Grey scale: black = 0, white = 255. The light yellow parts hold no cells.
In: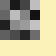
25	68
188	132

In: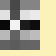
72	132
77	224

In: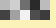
207	110
161	241

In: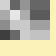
101	148
230	172

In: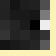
20	29
25	25

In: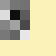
117	114
14	91
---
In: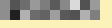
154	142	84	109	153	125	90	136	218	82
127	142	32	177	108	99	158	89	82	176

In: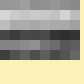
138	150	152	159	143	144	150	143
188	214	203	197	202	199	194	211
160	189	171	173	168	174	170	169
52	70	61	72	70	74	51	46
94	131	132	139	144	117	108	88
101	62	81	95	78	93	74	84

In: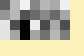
240	98	187	241	134	183	169
166	150	184	81	107	136	106
78	228	76	4	235	74	169
125	227	165	3	164	113	182

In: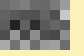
155	109	118	126	106	104	122
200	98	89	82	81	100	80
92	93	35	98	45	89	101
142	78	153	70	141	78	72
109	170	115	166	110	155	160

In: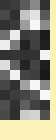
49	53	60	91	137
88	72	47	196	226
138	49	58	156	247
27	111	236	59	67
32	236	123	34	64
243	49	53	49	49
31	222	95	36	67
25	104	241	68	62
135	70	49	162	246
247	48	61	69	85
49	78	49	95	66
80	72	47	203	211

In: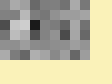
120	138	170	160	105	126	127	114	170
164	129	128	184	125	119	145	157	157
114	77	198	206	26	131	124	100	168
104	117	188	172	81	131	146	75	166
148	144	143	157	139	137	142	143	158
157	171	124	103	175	164	137	158	103
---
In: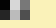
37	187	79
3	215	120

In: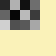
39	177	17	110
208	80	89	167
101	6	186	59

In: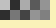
46	119	68	148	128
192	46	171	90	148

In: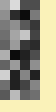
143	43	12	122
175	12	33	77
99	155	43	143
99	155	55	43
111	33	67	133
165	218	77	77
122	143	89	55
89	186	99	111
208	33	133	33
111	165	197	67

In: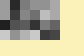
32	82	91	51	124	100
157	41	124	146	146	169
157	60	134	112	189	169
201	146	179	201	60	70

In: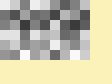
128	161	59	128	81	215	93	59	93
226	226	116	226	183	194	105	116	215
238	205	128	238	215	149	93	128	194
173	205	137	161	149	238	173	137	194
116	81	161	105	116	69	183	149	81
149	137	249	161	194	105	183	249	205

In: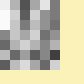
239	179	83	167	228	123
250	209	93	209	146	123
250	198	123	188	146	114
188	105	158	93	135	63
135	198	167	209	114	146
105	179	209	179	135	179
93	188	218	167	105	209
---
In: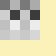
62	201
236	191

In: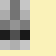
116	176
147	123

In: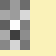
156	216
253	126

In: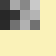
52	163
113	177

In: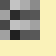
43	82
193	183

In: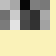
203	76
227	71
